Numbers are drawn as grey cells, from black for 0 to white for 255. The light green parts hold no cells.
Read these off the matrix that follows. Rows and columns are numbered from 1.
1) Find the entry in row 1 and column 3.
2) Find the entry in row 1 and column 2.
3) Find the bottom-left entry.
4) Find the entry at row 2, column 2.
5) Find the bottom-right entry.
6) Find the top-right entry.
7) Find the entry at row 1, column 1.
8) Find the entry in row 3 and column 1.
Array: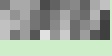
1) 169
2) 169
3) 193
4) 147
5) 63
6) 193
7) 117
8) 193

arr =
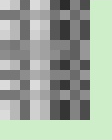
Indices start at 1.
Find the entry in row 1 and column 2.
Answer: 196
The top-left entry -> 219
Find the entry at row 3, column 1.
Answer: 219
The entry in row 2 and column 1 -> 119
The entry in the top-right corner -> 76
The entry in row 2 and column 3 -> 141
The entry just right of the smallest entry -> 131
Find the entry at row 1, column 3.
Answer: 107
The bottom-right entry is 76
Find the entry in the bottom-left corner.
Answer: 219
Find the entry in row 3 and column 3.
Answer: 107
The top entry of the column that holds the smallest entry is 43

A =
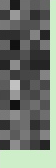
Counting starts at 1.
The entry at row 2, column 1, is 58
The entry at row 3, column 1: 120
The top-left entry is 120
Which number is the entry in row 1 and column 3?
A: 110
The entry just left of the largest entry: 91
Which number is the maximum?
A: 193
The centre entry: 70
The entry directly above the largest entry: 58
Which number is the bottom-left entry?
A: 46
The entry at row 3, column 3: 81
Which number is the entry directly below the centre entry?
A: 58
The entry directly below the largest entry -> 153
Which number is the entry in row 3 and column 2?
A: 101
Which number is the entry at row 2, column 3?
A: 101
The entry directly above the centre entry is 58
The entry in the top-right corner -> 101

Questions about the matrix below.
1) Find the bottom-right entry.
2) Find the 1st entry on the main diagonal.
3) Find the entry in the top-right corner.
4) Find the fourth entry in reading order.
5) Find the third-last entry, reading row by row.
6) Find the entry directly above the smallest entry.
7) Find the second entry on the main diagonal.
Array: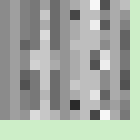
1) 120
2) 139
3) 190
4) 120
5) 247
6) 171
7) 159

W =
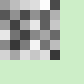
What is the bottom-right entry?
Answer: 55
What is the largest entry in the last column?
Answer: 199
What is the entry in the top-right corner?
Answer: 74
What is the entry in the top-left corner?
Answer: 156
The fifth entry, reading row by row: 252
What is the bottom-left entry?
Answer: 211

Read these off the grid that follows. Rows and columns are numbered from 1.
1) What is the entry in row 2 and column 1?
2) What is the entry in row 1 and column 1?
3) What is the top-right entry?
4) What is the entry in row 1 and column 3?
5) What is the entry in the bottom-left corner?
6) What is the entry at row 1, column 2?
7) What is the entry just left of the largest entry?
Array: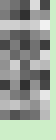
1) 123
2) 135
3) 70
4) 82
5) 123
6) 113
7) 207

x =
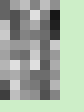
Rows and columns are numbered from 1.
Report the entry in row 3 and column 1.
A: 190
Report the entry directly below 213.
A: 190
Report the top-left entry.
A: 100
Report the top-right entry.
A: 143
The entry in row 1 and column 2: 162
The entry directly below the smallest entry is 32
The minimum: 22
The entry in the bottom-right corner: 131
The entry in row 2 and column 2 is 81
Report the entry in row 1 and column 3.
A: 190
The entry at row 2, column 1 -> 100
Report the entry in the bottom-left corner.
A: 62

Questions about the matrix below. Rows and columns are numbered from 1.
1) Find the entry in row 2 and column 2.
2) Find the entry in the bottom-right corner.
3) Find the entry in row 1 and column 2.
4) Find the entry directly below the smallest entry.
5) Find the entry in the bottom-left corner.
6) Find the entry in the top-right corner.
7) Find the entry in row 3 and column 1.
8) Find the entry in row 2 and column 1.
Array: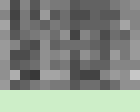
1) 67
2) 144
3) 76
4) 121
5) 154
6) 144
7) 164
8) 133

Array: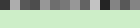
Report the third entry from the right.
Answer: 132
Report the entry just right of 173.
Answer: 88
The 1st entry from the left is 56
